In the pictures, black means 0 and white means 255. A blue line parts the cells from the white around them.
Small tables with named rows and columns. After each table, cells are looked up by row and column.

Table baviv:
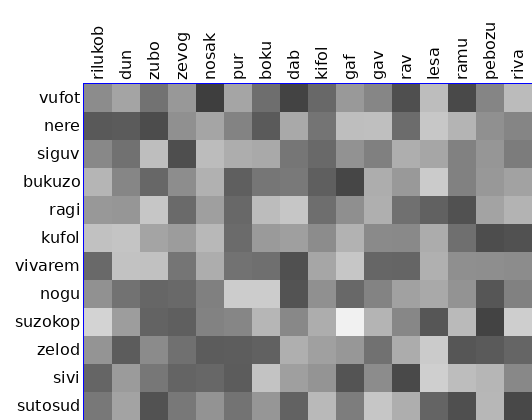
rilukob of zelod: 148
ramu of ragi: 81
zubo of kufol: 164
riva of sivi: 136
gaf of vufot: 153
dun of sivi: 155
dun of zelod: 92
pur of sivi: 92
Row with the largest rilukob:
suzokop

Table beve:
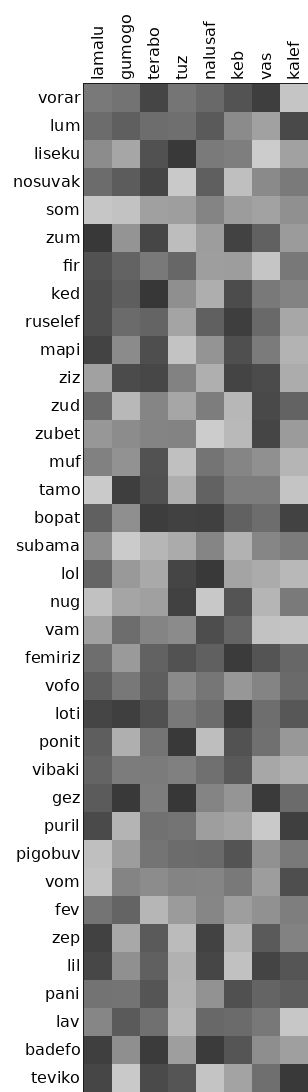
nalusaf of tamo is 98
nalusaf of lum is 90
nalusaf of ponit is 190
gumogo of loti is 63
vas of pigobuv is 145
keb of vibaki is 89
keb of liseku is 126
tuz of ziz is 130
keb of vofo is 151
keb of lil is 193
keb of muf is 133
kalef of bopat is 66
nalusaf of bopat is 64

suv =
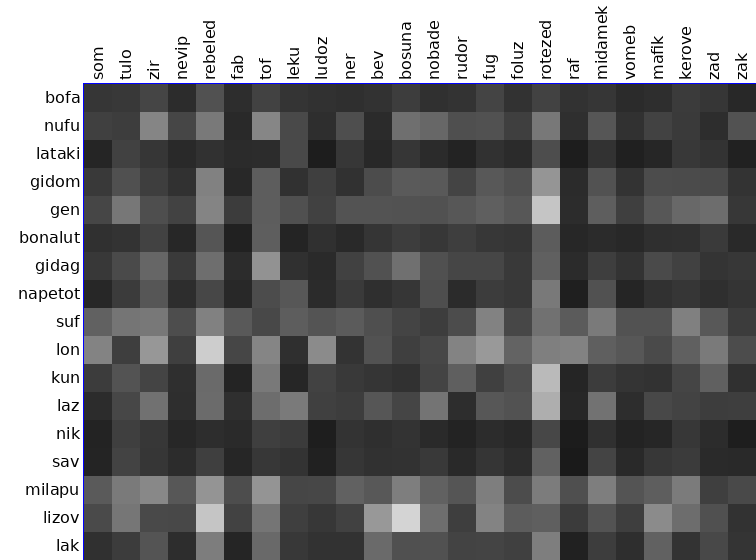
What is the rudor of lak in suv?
67
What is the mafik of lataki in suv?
38
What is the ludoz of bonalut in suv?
48
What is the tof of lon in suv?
133
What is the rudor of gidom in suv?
68
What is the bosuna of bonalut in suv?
61
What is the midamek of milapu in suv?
126
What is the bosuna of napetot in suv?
54
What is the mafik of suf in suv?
82
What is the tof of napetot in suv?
76
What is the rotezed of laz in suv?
174
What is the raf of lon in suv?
130
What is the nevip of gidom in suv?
49
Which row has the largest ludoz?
lon

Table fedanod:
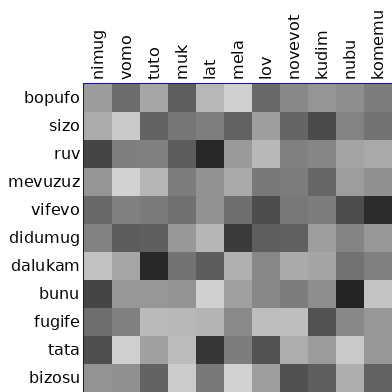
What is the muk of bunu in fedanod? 147
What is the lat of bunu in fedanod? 208
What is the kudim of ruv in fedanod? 134
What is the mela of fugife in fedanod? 137
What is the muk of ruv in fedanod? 93
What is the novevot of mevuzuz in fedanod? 124
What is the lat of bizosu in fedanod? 121
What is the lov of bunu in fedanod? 135
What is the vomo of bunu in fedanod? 151

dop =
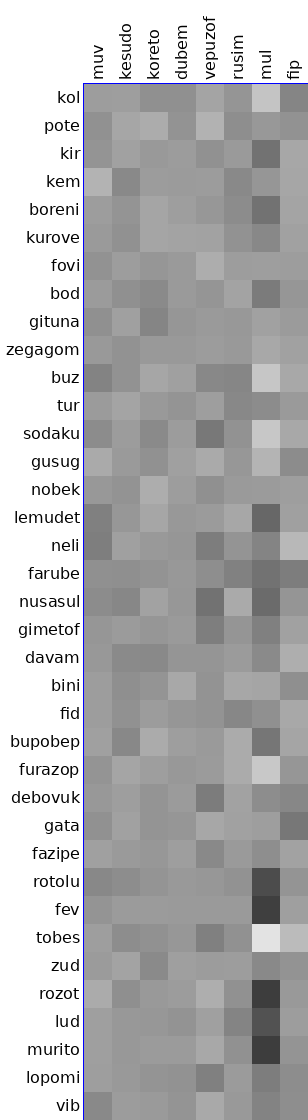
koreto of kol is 144
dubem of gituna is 150
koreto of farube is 147
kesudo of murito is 152
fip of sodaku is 168
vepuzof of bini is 147
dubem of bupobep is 158

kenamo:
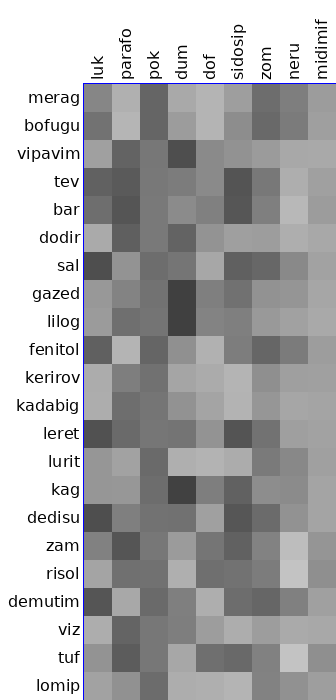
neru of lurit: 136
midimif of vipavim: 169
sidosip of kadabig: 179
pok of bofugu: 101
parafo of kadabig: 110
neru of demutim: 128
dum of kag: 65
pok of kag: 109
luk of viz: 173
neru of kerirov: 159
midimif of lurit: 160
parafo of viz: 100
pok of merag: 101
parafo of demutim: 168
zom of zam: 130
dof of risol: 111
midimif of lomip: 158

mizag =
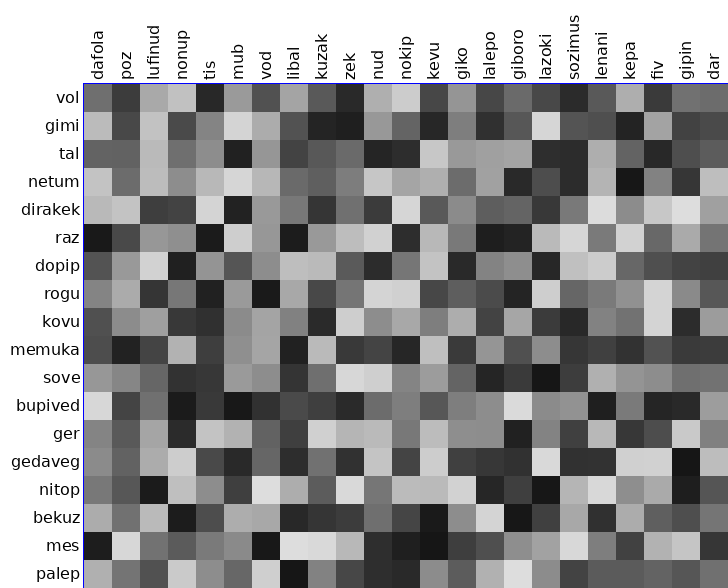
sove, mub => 154
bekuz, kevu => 26
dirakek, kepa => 140
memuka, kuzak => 186
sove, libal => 52
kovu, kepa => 114
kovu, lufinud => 159
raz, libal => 28
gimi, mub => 212
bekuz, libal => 40
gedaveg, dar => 189
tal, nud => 37
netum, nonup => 141
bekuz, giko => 141
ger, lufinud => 165
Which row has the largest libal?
mes

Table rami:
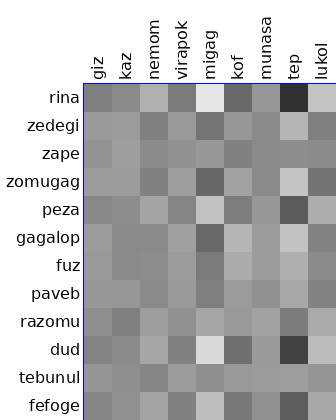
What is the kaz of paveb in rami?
151
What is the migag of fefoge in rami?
190
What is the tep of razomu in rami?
124
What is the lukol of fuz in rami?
139
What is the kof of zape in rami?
130
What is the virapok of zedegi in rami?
154
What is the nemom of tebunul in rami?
134
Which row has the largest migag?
rina

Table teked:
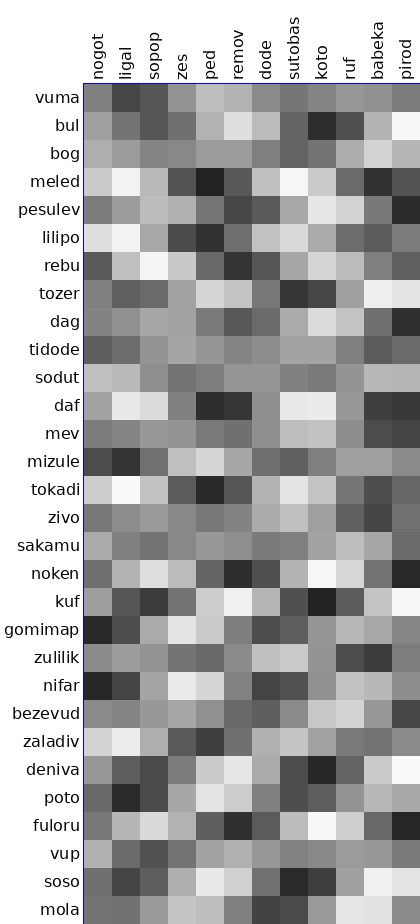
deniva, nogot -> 151
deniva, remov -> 231
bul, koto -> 45
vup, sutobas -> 130
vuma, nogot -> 128
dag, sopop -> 167
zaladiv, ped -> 63
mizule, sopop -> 113
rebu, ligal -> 191
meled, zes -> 83
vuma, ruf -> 151
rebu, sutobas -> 167
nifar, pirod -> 141
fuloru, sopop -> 217
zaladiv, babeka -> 115
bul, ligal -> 116
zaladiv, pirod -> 138
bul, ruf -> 80

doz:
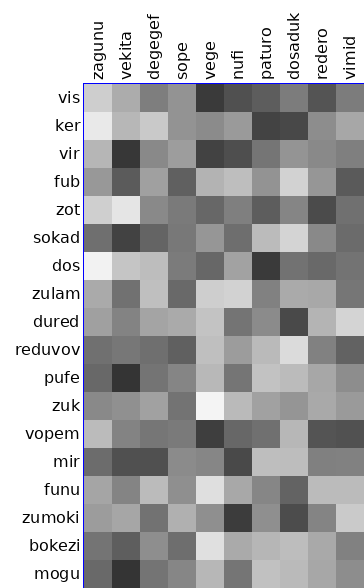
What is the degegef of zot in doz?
137
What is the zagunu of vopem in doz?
187
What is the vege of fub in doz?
179
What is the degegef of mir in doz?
80
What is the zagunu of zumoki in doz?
156
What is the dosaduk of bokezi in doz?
189
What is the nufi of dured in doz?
116
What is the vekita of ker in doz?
183
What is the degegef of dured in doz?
164
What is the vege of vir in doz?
66
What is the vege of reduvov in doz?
191
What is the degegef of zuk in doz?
161
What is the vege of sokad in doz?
150
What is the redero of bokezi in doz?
169
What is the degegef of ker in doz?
201
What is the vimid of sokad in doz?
107
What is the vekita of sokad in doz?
66
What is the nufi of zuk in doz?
186

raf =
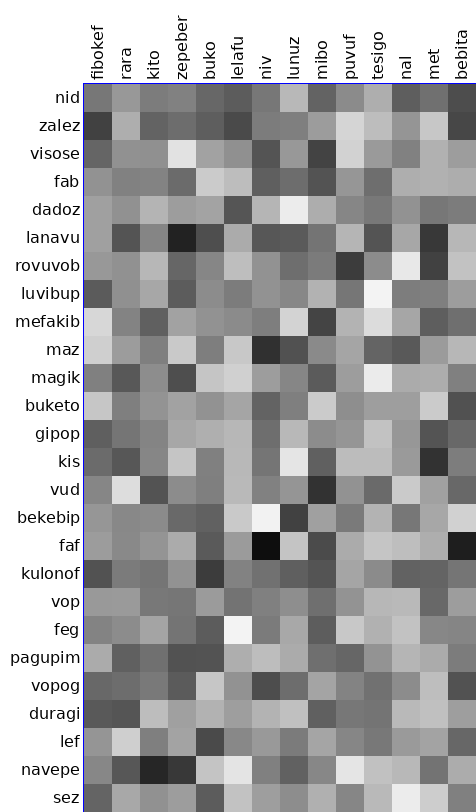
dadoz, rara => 145
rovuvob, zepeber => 102
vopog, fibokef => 104
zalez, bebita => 71
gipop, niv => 110
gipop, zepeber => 167
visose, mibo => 67
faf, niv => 14
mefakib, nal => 166
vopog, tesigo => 113
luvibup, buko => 140
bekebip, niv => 242
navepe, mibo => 135
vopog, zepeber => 91
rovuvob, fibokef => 152
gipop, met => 84
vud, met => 161

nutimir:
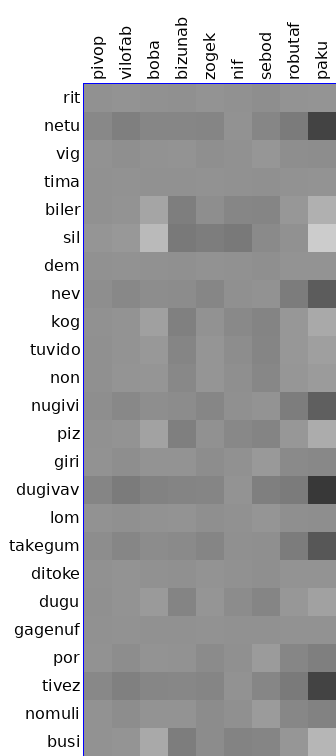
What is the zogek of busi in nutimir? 140
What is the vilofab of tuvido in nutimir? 147
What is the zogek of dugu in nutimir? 149
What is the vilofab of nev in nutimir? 136
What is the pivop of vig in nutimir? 146
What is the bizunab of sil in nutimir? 121
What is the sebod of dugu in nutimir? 133
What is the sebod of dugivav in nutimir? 127
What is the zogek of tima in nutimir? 146
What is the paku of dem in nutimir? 147
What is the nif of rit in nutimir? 145
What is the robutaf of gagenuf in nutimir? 146
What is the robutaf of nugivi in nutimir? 125
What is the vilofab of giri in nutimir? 142
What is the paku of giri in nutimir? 136
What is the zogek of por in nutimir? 139
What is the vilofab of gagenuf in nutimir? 146
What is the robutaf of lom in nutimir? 143
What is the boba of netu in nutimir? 134
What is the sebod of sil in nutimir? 138

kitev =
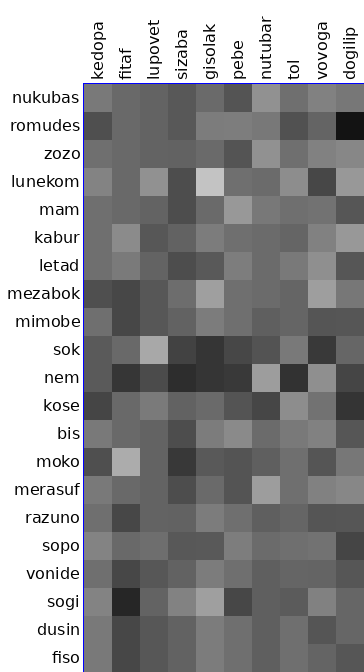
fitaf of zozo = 105
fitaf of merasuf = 105
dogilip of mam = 86
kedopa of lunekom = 131
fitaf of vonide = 71
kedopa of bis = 121
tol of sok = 121
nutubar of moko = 95
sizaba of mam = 77
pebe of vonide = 111
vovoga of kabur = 129
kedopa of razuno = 111
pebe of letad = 125

